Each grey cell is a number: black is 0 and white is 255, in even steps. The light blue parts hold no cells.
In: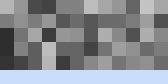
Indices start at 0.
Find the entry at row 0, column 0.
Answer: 181
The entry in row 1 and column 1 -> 144
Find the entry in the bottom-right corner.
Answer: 108
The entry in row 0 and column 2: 74
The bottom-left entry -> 52
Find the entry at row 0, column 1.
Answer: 150
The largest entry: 196
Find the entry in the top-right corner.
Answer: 166
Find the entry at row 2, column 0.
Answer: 46
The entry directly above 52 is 46
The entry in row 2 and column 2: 166

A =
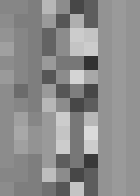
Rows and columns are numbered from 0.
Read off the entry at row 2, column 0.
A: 147
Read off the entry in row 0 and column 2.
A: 126
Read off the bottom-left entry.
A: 140
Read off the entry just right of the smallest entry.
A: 147
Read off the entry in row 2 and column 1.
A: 134
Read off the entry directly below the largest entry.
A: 204
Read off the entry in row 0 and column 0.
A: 134
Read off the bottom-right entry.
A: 147
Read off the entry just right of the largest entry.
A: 147
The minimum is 50
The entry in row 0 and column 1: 134
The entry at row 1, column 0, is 140
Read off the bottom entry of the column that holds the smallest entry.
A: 93
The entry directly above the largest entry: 183
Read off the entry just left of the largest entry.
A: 119
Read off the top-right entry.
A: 147

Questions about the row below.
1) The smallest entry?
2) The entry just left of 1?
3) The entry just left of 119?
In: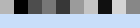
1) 1
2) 182
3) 77

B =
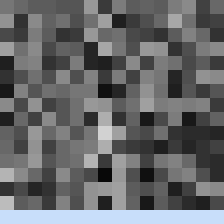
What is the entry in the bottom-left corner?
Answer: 188
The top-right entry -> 104
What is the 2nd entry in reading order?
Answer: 104
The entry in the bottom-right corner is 73
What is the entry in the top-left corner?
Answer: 118
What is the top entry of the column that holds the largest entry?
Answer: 58
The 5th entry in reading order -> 85
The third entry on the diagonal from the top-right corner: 130
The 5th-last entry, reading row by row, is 92
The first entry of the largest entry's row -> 98
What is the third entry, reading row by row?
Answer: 92
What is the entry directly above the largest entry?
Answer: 174
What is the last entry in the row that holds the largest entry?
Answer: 37
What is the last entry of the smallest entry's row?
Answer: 43
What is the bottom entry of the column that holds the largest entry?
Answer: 31
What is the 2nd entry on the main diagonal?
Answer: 50
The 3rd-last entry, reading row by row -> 43
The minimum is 8
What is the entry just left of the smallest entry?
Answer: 73

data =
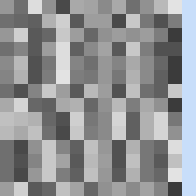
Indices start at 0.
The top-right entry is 227
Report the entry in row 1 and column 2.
96
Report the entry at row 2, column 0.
151
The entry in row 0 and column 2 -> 221
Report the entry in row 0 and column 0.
151
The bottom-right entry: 59
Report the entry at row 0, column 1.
111
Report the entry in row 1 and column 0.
111
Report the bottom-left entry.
157

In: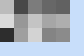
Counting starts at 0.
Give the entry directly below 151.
159
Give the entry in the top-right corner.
97
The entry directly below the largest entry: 45
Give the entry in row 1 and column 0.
218

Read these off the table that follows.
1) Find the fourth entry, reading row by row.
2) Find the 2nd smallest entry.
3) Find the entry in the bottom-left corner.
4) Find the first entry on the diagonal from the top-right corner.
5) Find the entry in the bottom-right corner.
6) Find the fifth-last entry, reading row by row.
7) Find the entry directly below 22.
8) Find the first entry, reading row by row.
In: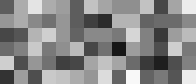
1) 172
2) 30
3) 51
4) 236
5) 236
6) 248
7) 165
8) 93

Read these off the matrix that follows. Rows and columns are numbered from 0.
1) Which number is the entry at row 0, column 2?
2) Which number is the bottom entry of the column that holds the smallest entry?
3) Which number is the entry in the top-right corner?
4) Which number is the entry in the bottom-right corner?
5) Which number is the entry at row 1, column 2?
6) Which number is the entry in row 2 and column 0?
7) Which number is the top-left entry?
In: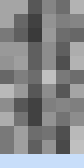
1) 87
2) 95
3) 179
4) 192
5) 65
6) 121
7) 165

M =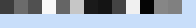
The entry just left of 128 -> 134
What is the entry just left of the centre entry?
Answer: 198
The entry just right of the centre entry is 20

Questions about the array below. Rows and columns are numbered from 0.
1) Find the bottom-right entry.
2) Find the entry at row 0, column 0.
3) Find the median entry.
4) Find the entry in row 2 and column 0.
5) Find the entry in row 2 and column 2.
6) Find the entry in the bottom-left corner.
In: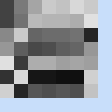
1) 194
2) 66
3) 122
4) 136
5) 101
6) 208
